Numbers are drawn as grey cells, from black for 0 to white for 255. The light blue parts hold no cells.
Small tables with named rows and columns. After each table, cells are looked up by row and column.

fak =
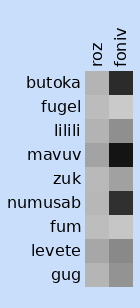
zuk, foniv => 161
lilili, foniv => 143
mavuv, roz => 163
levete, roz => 167
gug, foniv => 147
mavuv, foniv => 20
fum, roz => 189
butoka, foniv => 43
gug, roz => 181
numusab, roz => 183

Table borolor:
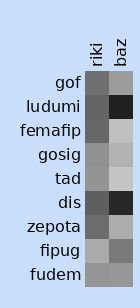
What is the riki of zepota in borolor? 108
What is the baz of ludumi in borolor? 32
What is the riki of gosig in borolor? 144
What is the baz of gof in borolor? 156
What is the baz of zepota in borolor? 172
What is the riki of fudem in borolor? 149
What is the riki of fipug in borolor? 171
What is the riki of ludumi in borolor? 100
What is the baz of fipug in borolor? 121
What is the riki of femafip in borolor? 103
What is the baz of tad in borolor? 197
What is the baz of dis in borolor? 39
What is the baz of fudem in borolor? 151
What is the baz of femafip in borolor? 191
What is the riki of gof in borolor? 112
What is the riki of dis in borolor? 95

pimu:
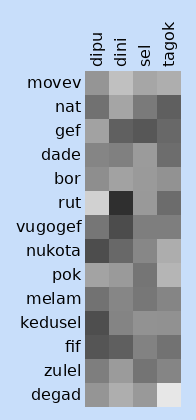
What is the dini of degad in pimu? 174
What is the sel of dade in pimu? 155
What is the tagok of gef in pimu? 104
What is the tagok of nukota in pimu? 173
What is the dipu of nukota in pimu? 77
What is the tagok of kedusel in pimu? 145
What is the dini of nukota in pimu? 104
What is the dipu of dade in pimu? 133
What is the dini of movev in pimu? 192
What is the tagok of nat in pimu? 95
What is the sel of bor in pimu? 154
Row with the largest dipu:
rut

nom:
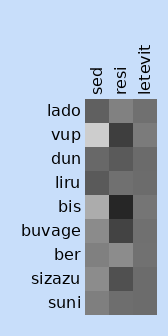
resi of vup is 62
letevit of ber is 113
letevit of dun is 107
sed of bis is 172
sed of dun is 104
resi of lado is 129
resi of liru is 112
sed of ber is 128
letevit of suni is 108
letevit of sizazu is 108
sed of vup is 205
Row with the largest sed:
vup

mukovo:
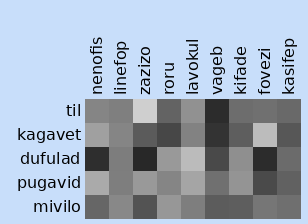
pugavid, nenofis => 170
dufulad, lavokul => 187
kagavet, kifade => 94
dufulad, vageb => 73
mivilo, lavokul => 126
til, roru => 99
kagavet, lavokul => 130
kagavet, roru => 71
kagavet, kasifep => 87
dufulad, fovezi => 44
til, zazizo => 207
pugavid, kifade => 148
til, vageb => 44
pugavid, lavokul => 165
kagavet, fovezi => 188
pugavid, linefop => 126
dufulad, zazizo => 40
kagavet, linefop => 133
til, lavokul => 145

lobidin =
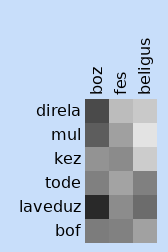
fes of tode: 163
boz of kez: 147
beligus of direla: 201
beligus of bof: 161
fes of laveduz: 140
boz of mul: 93
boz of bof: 124
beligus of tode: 128
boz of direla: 74
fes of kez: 139
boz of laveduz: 41
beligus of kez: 204
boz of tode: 128
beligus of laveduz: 108
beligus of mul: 227
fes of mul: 160
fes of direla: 188
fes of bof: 129
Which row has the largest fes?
direla

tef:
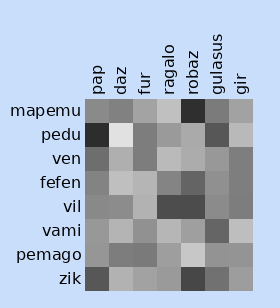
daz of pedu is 225
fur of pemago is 122
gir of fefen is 126
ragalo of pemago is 158
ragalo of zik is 154
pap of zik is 87
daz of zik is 178
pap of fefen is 131
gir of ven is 126

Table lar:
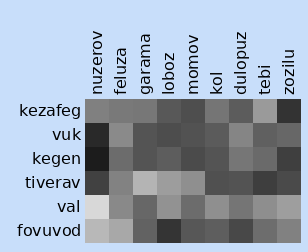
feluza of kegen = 108
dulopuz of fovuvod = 72
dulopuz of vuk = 133
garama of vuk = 84
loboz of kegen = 93
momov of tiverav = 143
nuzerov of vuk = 41
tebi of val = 142
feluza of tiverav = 130
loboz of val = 146

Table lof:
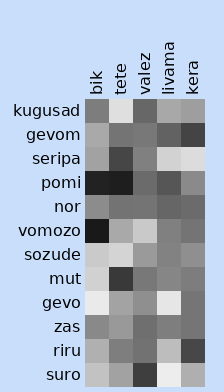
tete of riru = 126
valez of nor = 116
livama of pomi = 86
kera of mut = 125
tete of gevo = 163
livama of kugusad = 168
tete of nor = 115

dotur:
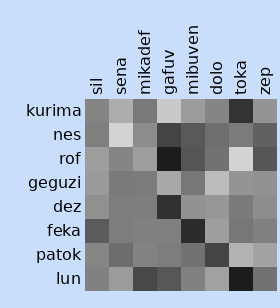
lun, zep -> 114
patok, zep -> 163
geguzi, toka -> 148
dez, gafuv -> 49
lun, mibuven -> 129
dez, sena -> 125
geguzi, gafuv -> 168
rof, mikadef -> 157
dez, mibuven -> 146
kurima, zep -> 148
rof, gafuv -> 28
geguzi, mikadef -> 123
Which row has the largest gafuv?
kurima

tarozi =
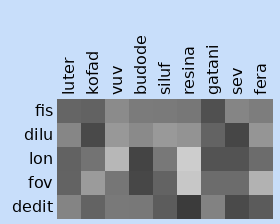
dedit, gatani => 130
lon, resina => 205
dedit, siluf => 92
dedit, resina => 59
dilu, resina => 147
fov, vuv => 118
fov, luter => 99
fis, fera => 125
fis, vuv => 139
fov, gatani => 108
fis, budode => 123
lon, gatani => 83
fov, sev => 108
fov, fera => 178
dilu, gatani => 99
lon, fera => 108

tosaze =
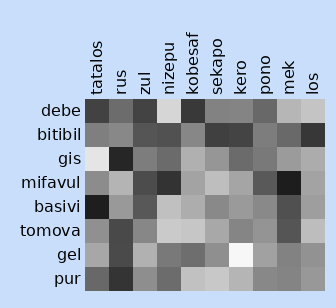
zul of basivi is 88
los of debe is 196
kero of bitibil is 68
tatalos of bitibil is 127
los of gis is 172
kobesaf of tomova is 198
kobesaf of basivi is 173
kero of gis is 107
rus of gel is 74
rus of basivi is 153
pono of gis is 121
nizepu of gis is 107

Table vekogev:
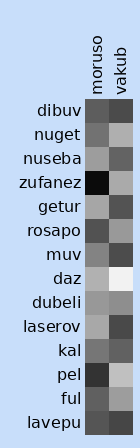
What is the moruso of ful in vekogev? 96
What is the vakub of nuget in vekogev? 175
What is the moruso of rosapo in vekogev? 82
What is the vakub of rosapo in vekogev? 153
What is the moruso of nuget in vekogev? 114
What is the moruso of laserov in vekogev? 168
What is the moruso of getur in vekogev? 166
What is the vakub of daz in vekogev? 242
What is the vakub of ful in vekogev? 157
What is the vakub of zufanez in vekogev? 170
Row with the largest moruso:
daz

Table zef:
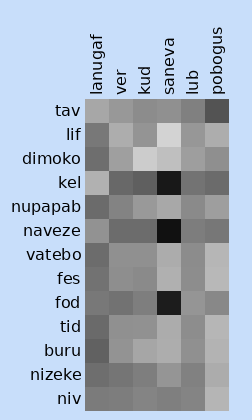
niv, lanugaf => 123
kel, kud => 95
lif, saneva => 211
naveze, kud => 108
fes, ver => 142
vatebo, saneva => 172
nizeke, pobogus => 172
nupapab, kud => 153
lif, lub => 151
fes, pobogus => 184
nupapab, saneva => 168
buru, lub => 144
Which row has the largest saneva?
lif

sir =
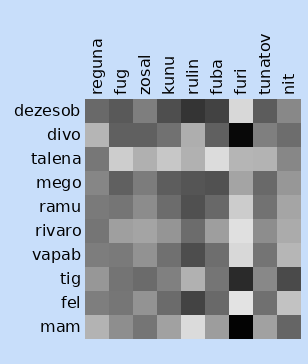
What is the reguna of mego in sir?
134
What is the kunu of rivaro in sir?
149
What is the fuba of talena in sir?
220
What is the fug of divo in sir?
96
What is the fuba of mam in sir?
157
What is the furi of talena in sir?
181
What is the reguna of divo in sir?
181
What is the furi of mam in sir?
3
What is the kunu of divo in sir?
113
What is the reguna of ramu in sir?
122
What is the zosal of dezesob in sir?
126
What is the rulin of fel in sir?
67
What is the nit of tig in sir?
74
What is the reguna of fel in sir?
126
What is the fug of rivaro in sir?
159
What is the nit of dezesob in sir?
136
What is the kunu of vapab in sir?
112
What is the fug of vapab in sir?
122
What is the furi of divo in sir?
8
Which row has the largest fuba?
talena

